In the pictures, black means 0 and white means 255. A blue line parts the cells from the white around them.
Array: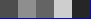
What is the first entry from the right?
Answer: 38
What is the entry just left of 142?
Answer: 77
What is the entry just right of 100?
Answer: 206
